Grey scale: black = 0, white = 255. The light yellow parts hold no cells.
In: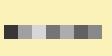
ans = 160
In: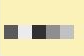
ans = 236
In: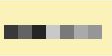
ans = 99
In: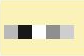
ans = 24
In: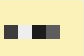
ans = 238
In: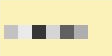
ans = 234
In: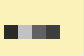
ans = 194
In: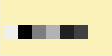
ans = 0
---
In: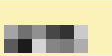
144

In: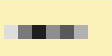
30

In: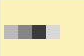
59

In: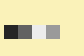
236

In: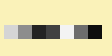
35

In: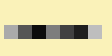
12

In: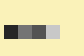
83

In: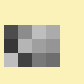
190
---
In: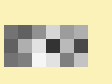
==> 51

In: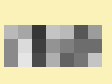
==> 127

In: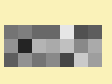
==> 192

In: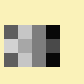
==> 167

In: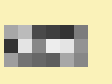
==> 237

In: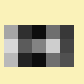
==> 131

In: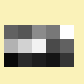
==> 242
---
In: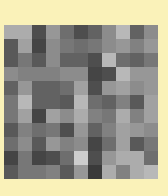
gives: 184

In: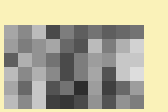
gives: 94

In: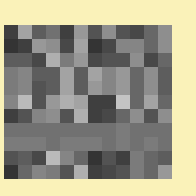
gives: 72

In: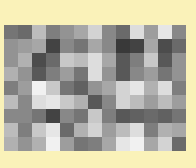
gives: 157

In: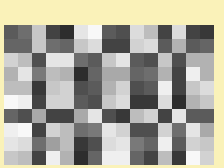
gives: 220

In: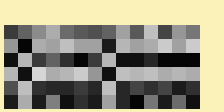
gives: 68
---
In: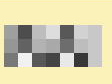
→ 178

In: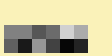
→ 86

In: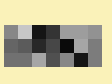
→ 40

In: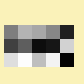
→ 13

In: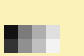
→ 174

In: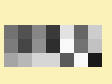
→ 144

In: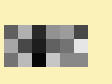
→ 29

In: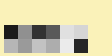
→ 50

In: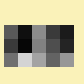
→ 129
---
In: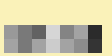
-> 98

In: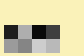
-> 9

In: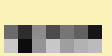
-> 140

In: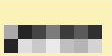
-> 69

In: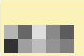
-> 222

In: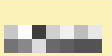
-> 62

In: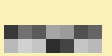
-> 90
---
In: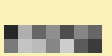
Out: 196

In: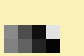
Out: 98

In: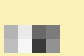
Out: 246

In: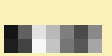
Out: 66

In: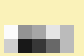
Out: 24

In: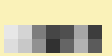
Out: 200

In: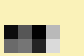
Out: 117
